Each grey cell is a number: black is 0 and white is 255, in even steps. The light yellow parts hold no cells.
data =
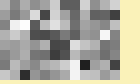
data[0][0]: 182
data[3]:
[178, 203, 178, 78, 75, 89, 122, 96, 153, 145, 246, 131]
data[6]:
[122, 186, 158, 137, 171, 183, 205, 242, 31, 160, 176, 66]
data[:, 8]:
[210, 176, 163, 153, 195, 148, 31, 196]
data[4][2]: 170
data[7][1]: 176
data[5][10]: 111
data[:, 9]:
[143, 97, 150, 145, 178, 144, 160, 191]
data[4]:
[161, 156, 170, 148, 176, 71, 74, 221, 195, 178, 117, 125]
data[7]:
[199, 176, 45, 149, 127, 149, 170, 243, 196, 191, 155, 180]
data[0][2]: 173
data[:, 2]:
[173, 153, 253, 178, 170, 174, 158, 45]
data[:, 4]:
[162, 70, 189, 75, 176, 112, 171, 127]
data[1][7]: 104
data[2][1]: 240
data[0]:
[182, 133, 173, 143, 162, 204, 94, 94, 210, 143, 179, 210]
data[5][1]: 154

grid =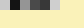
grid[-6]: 202
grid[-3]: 74
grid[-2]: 56

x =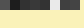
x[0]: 81
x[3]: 57
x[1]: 29
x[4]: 51

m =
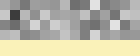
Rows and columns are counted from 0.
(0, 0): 171
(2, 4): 155
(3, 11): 167
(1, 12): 199
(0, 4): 155
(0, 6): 183
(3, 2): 136
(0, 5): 150
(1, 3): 144
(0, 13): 185
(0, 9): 226
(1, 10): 161
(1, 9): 133
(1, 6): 167
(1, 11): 117
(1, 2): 184
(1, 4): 201
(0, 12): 149
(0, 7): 111

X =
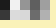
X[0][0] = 27
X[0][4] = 159
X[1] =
[56, 219, 216, 108, 177]

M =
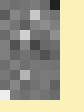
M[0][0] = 120
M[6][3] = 120
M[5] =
[126, 103, 114, 104, 82, 101]
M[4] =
[126, 82, 132, 70, 105, 110]
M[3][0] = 108
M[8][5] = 98
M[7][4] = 122
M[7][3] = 118
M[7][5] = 121
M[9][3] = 122
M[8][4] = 122
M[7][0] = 120
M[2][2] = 95
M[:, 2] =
[116, 119, 95, 208, 132, 114, 112, 180, 105, 113]
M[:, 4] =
[107, 126, 141, 110, 105, 82, 117, 122, 122, 115]
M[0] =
[120, 112, 116, 123, 107, 33]
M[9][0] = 237

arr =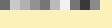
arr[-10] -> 108
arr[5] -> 186
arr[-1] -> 138
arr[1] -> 201

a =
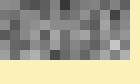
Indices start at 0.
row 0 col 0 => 141
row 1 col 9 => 103
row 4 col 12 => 124
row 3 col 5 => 165
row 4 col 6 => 110
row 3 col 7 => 150
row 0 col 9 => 130
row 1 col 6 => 105
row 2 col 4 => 156
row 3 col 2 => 136
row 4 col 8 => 117
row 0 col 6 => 55
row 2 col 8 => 109
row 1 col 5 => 136
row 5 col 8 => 102
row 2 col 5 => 139
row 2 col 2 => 135
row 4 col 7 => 133
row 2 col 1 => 90
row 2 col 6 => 140
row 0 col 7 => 109
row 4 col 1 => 102
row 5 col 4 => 136
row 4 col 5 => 156
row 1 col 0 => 118
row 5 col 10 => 165

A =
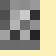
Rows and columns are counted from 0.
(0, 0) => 96
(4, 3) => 108
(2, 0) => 93
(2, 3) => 145
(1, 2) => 202
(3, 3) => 34

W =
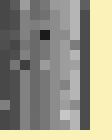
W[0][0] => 72
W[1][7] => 181
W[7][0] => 72
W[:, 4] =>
[119, 113, 134, 26, 119, 119, 155, 119, 119, 119, 119, 119, 119]
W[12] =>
[72, 78, 129, 106, 119, 140, 145, 181, 76]
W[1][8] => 76
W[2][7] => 181
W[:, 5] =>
[154, 140, 140, 140, 140, 140, 140, 140, 140, 140, 140, 140, 140]
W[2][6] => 157
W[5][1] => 78
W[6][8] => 76
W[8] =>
[72, 78, 129, 106, 119, 140, 131, 181, 76]
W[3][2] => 129
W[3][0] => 81
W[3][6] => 140
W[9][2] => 129
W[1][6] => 157
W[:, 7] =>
[181, 181, 181, 181, 124, 181, 160, 181, 181, 181, 140, 181, 181]
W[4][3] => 106
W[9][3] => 106
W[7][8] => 76
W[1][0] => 72
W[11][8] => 76
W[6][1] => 117
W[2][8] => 76

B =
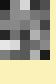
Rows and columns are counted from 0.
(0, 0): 16
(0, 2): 214
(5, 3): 178
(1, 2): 144
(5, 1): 95
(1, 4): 109
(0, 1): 139
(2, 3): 143
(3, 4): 120
